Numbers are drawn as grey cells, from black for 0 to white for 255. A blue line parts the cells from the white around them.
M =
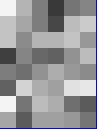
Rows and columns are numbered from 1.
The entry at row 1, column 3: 125
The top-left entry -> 244
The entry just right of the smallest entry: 117
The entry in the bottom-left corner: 166
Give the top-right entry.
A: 133
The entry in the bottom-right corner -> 117
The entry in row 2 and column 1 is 195
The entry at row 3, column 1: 195
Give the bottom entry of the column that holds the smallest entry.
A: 160
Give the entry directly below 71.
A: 180

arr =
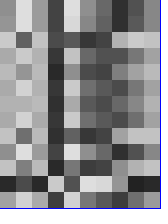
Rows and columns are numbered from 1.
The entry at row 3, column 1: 202
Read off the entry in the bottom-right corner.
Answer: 155
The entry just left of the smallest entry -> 149
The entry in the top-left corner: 143
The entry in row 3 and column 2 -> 97
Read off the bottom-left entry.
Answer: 162
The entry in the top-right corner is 135
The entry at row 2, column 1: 149
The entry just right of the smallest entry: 41
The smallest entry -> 34
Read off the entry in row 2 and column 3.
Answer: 155
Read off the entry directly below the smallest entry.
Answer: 111
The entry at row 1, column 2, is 222
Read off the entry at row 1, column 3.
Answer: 155
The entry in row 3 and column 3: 194

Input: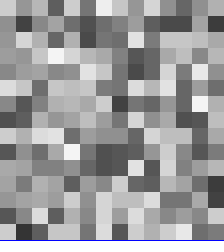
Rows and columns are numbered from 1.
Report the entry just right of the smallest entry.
94
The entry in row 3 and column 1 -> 150
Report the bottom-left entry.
205
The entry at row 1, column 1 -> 205
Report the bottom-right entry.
123
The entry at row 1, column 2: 150
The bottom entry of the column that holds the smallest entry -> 52
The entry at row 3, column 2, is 213
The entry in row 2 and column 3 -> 136
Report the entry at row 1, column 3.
183
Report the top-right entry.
177
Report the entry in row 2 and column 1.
144
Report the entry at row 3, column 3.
177
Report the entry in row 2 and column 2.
66
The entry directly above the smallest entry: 136

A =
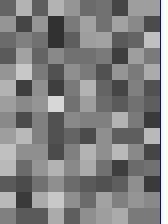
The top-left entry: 101
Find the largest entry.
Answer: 215
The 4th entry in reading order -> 179
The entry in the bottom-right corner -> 121
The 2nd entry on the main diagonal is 69
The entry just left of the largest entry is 150
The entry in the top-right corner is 157
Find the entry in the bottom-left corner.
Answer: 129
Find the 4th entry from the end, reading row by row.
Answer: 157
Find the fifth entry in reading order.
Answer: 150
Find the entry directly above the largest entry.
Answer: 63
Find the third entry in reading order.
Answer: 95
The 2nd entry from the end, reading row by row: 121
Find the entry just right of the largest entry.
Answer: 113
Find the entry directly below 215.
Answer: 81

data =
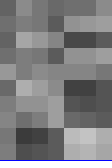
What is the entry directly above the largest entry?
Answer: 99
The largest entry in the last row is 180
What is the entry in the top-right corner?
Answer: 139
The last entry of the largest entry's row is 174
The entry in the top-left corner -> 99
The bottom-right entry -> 166
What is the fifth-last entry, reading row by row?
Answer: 84
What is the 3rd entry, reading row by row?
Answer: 119
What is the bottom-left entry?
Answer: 125
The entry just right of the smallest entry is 65
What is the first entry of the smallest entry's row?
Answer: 119
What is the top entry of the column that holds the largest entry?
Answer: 111
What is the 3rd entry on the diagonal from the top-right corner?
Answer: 72
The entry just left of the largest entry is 187
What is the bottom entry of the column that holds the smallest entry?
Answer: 78
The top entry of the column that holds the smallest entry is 139

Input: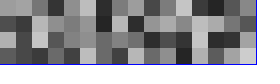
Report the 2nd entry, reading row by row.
163
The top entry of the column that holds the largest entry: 136
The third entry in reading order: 118
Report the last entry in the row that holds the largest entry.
205
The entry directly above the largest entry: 163
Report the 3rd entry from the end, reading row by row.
92
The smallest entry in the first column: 78
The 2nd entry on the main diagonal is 59
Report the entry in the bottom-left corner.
92
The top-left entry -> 157
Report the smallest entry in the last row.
37

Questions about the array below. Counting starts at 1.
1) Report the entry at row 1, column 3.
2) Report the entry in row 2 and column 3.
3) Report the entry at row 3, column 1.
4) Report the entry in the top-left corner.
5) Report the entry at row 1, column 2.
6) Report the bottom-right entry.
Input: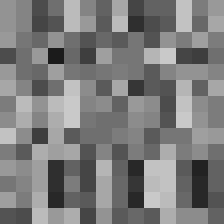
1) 76
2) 69
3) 153
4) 147
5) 132
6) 98
